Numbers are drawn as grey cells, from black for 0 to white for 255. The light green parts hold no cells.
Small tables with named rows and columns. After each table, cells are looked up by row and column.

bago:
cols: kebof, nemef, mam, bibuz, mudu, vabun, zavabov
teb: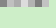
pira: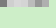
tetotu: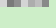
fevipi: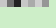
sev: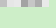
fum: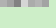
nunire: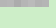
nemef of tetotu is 122
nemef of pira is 207
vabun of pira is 150
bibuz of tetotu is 212
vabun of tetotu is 190
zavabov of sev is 233
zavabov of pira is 175
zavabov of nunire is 181
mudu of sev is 198
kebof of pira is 124
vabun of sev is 172

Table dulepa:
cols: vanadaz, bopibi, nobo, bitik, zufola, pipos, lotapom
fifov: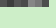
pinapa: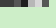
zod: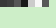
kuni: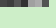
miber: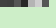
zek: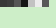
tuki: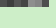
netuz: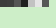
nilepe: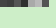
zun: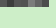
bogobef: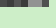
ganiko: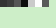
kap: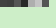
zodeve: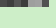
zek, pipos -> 236
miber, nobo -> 85
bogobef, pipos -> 146
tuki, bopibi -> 62
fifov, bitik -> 74
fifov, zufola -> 134
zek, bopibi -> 61
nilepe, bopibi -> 62
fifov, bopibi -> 61
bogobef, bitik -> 59
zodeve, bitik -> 60
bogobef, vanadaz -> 75
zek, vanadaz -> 56
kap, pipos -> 196
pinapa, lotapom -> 86
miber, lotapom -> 85

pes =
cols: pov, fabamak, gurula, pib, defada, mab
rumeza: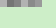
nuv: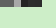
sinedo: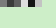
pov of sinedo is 123
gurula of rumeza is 132
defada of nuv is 45
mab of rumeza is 154
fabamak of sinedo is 59
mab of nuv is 44
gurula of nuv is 168
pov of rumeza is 179
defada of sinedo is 20
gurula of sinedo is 95
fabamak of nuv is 97
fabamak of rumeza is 117

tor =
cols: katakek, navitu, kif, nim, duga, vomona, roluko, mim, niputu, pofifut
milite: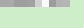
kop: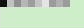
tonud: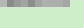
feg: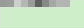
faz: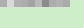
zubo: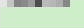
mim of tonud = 174
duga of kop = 157
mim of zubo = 183
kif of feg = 205
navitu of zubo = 196
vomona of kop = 197
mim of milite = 156
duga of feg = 155
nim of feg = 181
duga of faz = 163
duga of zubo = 156
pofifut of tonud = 166
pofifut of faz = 170
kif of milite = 158
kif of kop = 143
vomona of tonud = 164
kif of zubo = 131
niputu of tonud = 173
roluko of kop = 229
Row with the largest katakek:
zubo

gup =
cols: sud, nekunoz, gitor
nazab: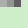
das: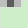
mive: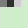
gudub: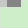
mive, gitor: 206
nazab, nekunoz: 148
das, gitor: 184
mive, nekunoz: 47
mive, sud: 124
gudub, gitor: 133
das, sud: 190
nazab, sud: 173
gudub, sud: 199
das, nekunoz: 93
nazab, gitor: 94
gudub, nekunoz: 133
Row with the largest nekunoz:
nazab

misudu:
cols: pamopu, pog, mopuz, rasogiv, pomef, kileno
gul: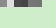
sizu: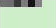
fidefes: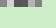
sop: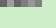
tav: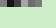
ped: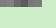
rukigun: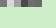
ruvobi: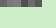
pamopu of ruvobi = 104
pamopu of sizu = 112
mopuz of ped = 106
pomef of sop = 150
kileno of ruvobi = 88
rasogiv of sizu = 123
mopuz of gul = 75
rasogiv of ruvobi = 80
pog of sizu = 109
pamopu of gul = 139
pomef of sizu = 20
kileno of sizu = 130
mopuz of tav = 64
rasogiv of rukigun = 74
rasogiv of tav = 166
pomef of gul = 118
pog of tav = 22

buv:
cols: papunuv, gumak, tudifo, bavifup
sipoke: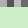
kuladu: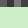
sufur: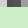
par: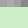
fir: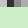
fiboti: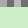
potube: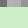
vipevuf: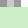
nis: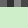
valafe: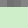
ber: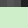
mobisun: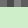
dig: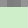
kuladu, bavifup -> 64
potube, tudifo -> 176
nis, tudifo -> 134
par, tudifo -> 160
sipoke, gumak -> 85
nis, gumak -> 50
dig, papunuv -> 146
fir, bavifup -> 173
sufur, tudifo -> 84
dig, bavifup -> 149
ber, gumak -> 86
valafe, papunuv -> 131
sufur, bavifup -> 157
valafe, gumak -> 114
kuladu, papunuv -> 94
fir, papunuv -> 196
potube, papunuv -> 113
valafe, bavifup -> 133

